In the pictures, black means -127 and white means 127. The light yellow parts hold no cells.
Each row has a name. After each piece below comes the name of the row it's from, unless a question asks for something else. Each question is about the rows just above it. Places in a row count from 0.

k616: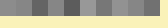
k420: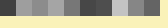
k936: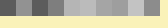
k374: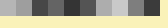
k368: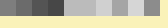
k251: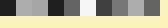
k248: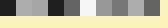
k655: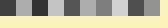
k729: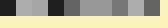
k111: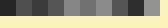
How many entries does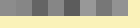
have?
8
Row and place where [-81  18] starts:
k111, 8
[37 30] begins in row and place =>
k936, 6
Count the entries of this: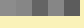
5
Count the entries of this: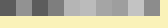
10
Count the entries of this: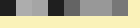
8

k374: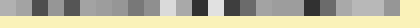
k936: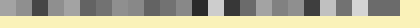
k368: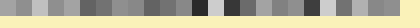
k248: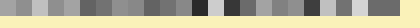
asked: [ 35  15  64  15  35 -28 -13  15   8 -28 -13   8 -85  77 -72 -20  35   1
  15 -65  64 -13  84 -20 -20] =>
k248
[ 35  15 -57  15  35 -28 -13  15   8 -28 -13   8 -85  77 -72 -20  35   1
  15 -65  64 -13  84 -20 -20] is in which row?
k936
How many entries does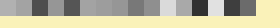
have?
16
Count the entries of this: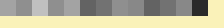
13

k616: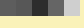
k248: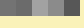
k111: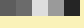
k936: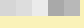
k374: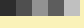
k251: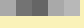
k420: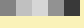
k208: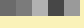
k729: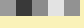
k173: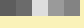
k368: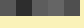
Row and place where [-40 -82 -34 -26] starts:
k368, 0
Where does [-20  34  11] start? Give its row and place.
k248, 1

